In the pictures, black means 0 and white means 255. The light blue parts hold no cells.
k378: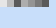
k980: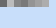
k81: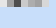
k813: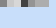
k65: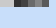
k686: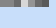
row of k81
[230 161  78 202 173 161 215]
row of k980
[106 188 133 121 148 161 173]
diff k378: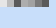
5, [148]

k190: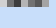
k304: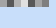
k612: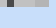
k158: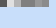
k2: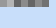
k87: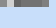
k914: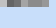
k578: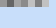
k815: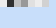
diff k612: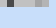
6, [180]
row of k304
[164  88 180 224  88 164 127]

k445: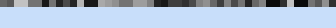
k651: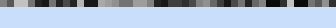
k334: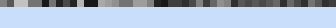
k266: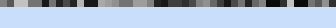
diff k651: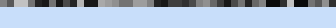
9, [36]
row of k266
[130  88 194 194 115 115  24 115  36  74  36 182  24  24 169 157 144 115
 115 157 157 130  36  24  62  62  48  74 130 144 103  62  24  74 115  36
 103 130  10  10  48 194  10  10 115  88 144  48]
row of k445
[103  88 194 194 115 115  24 115  36  74  36 182  24  24 169 157 144 115
 115 157 157 130  36  24  62  62  48  74 130 144 103  62 130  74 115  36
 103 130  10  10  48 194  10  10 115  88 144  48]
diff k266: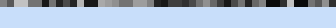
29, [130]
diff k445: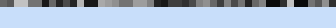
8, [115]
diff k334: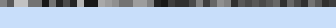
26, [62]

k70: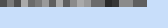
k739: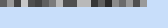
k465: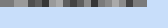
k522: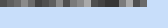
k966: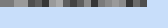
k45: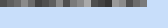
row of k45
[ 79  95 107 139 107  67  79  95 139  79 123 139 170  79  67  54 154 139
  79 107 123]
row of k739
[ 95 154  67 200  79  67  95 123 185  79  79 185 185  54  95  42 139 107
 154  79 154]
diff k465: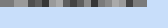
18, [139]
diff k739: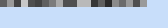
9, [185]
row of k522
[ 79  95 107 139 107  67  79  95 139  79 123 139 170  79  67  54  54 123
 170  79 107]
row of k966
[123 123 154 154  79  95  54 154 170  95  67  95 139  54 123 139 154 139
  54 107  79]

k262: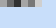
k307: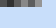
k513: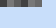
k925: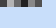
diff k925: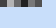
5, [136]
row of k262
[165 105  49 165 120 207]
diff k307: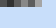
6, [149]

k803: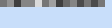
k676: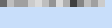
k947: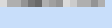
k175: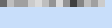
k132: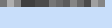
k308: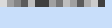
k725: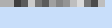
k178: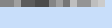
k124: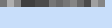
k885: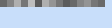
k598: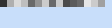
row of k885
[105 133 175 118 190  91 175 148 118  91 105 133 148 118 105]
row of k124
[118 175 133  63  63  75  75 118 105 118 133 105  75 160 133]

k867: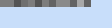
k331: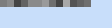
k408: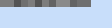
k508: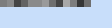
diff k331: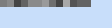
13, [111]
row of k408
[125 125  84 111 125  84 125  99 138 138  99 111 111]
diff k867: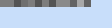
8, [99]
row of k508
[125 138  69  99 138 138 154 111  69 168 125  54 111]
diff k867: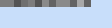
7, [125]
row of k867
[125 125  84 111 125  84 125  99 138 138  99 168  99]

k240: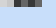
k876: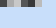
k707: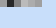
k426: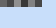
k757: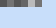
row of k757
[ 86 116  86 102 187 116]
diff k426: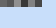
2, [71]
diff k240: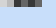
2, [200]
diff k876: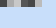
5, [56]
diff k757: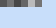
3, [86]
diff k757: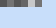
5, [187]

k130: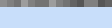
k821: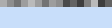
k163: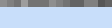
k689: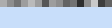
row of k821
[173 142 115 157 186 157 115 157 142  74  99  62 128 186  62  99]
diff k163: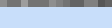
2, [128]
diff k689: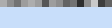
5, [186]
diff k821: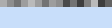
11, [99]
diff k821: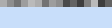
6, [157]
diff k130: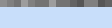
9, [128]

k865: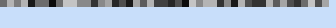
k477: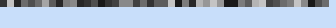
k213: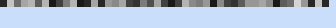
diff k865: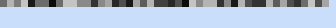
4, [180]
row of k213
[ 39 196 108 165 180  92 180  25  65 124 180  25  39 165  39 151 137 165
  65  51 124  79 165  65  25  65 180 137 124 151  25 137  65  51  92 151
 151 165 137  25  92 108 212 151  39 196  39]
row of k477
[ 51 196  39 108  79 108 165  92  39 124 137  39  51  79  25  51  65 137
 137  65 108  51  92  92 196  25 124  39 180 151 196 151  25  25 124  92
 180 196  65  79 108 124 196 137  25  79 108]
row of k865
[108 180 124 180  25 108 108  11 108 196 196 137 137  51 137 165  39  79
  25 165  92 180  65  65  39  79  11 196 137 180 180  51 137  25 180  79
  51  51 180  92 165  79  51 108 196  79 165]
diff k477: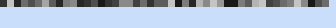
30, [151]

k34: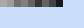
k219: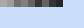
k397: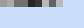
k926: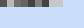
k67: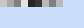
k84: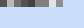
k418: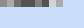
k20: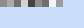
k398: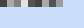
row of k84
[ 83 185 112  83  67 128 128 227 142]
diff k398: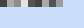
3, [128]
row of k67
[199 170 128 227  38  54 185 128 185]
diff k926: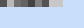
7, [67]
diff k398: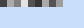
6, [67]
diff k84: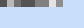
5, [67]
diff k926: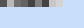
9, [199]

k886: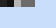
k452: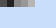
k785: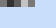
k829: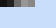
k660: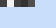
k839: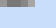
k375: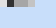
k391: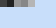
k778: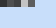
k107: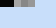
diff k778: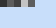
2, [79]
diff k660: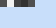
1, [65]
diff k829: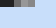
1, [18]
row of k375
[225  50 166 166 195]
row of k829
[ 18  34 107 151 135]
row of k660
[ 65 241  65  50  79]

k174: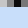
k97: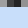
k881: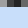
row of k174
[198 134  12 119]
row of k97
[159  64  36 146]

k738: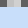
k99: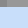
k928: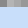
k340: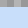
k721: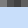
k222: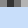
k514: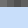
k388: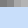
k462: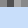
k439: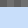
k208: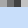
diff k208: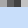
2, [112]
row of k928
[137 180 168 152]
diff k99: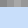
3, [152]
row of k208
[168 112  66 194]
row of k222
[137  52 112 180]
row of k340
[168 152 180 152]
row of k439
[ 96 112  96 112]

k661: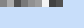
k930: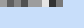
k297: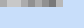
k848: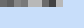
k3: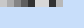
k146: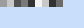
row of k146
[157 200  81 121  50 243 200  50 107]
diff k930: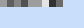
9, [121]

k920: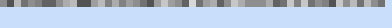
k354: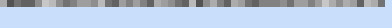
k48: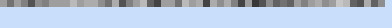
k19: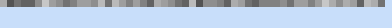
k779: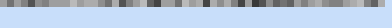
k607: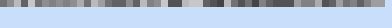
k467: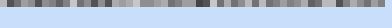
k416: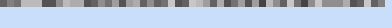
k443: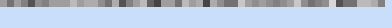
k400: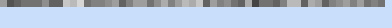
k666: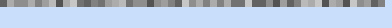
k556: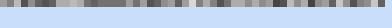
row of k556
[158 129 186  83 142  98  83  98 172 172 186 172 114  98 114 114 114 114
 158 114 158  83  98 142 158  98 158 215 129 172 129  83 114 172 172 142
 172 142 158  68  83 186 142 172  68 142 158  98 199 142  83 129 142 199
  98]
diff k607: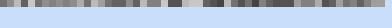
23, [142]

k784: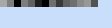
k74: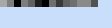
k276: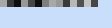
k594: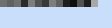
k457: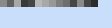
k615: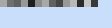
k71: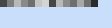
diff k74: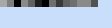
4, [126]
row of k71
[ 70 126 184 138 111 197 212  70 184 138 111 168 111  43]
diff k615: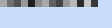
3, [97]
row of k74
[168 126   2 126  97  31   2 111  57  97 111 138 138  82]
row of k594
[111  97 111  43 126  82  57 126  97  31  15  82  31 168]
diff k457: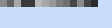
5, [70]

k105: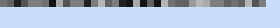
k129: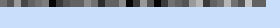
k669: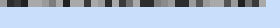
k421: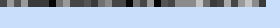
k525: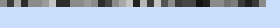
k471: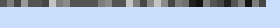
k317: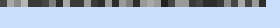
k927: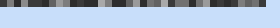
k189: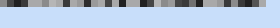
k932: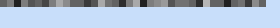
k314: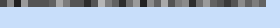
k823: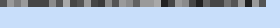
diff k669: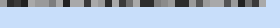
6, [169]
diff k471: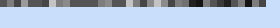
32, [70]
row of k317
[ 70 169 139 182  58  58  70 125  45 169  58  58 154  58  45 154  45 154
 125  45 154 169 154  33  70 154 154  58  70  45  45  58 139  70 169  70
 154  45]
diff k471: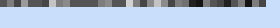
19, [196]
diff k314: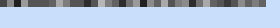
30, [154]

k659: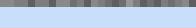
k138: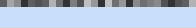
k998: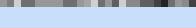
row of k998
[151 125 207 111 111 151 151 151 151 111 111 151 165 207 111 151  95 207
 137 137  95  95  66  36 111 151 137  66]
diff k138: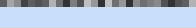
4, [50]
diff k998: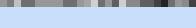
3, [207]
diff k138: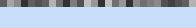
25, [50]
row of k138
[ 95 165 137  50  95  82  95 178 111  50 125  82 192 151  50 192 111 151
  50 137 111 125 137  82  50  82  95 178]
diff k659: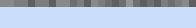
20, [125]

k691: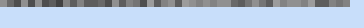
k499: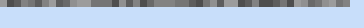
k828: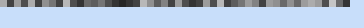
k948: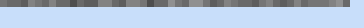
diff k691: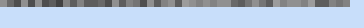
22, [156]
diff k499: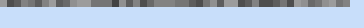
17, [78]
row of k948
[117 105 105  93 130 117 105 130 105 105  78 105  93  93 130 130 105  93
 130 130 117  78 105 105 144 117 105 144 144 117  93 105 130 117 105 105
  93 117 130 105  93 105 130 105 117 117 117 130 144 105]
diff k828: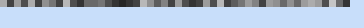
14, [93]
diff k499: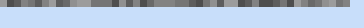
44, [144]
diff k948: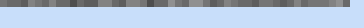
39, [130]
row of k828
[172  66 156  78 172  66 144 117  66 184  78  52 105  93 117  78  52  38
  52  66 184 144  93 130  66 156  78  52  66 156  78 184  66  93 117 156
 130  66 156 144 105 144 105 156 172 156  78 197 105  52]

